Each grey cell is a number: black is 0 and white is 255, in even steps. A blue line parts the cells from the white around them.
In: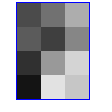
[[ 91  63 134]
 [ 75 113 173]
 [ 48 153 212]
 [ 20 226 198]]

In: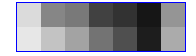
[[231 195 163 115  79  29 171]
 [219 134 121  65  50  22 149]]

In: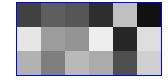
[[230 156 148 238  38 222]
 [178 127 185 171  79 207]
 [ 65  94  86  46 192  17]]

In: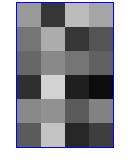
[[153  54 188 165]
 [137 145  91 130]
 [117 172  54  84]
 [103 137 117  97]
 [ 91 195  39  62]
 [ 47 210  31  12]]

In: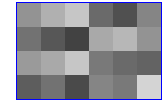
[[154 169 198 121 106  99]
 [147 176 198 106  80 133]
 [114  87  66 169 183 147]
 [ 93 114  74 133 121 212]]

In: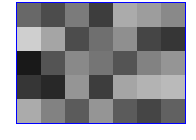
[[207 165  76 111 143  69  54]
 [171 130  91 149  91  69  97]
 [104  76 123  61 171 157 137]
 [ 54  40 149  61 165 179 186]
 [ 25  84 137 117  84 130 149]]

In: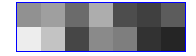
[[237 195  70 138 126  50  37]
 [145 159 107 173  77  64  92]]

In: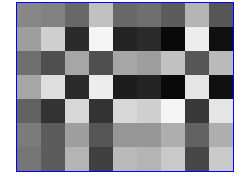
[[166 222  43 237  29  36   9 229  16]
 [158 207  43 245  36  43   9 237  16]
 [135 129 104 193 104 111  92 180  86]
 [123  92 158  86 150 150 174  98 174]
 [117  92 180  64 186 180 201  71 201]
 [111  79 166  79 166 158 193  86 186]
 [ 98  51 215  51 215 207 245  57 229]]
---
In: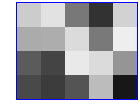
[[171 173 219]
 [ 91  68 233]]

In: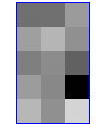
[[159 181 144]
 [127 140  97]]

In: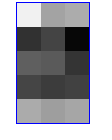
[[49 68  7]
 [95 90 52]]

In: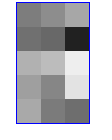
[[112 104  33]
 [177 188 238]]

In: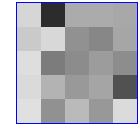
[[202 216 145]
 [222 124 140]]

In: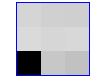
[[218 214 216]
 [  0 199 193]]
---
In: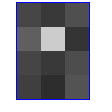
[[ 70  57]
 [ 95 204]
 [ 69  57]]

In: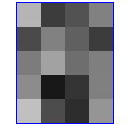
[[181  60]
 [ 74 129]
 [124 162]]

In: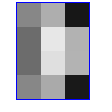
[[135 174]
 [108 231]
 [108 223]]

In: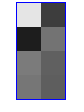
[[229  61]
 [ 29 115]
 [123  96]]

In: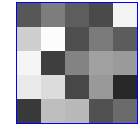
[[ 87 125]
 [207 252]
 [245  62]]

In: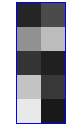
[[ 37  75]
 [145 188]
 [ 53  32]]

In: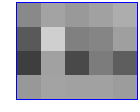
[[137 163]
 [ 89 207]
 [ 62 161]]

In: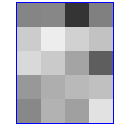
[[133 135]
 [204 237]
 [217 202]]
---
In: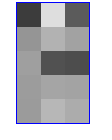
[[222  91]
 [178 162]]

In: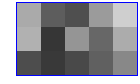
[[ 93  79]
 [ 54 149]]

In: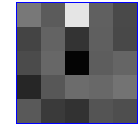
[[ 91 229]
 [ 99  51]]

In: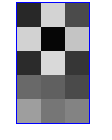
[[211  75]
 [  6 196]]

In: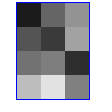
[[101 147]
 [ 58 162]]

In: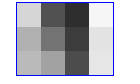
[[ 81  46]
 [115  60]]
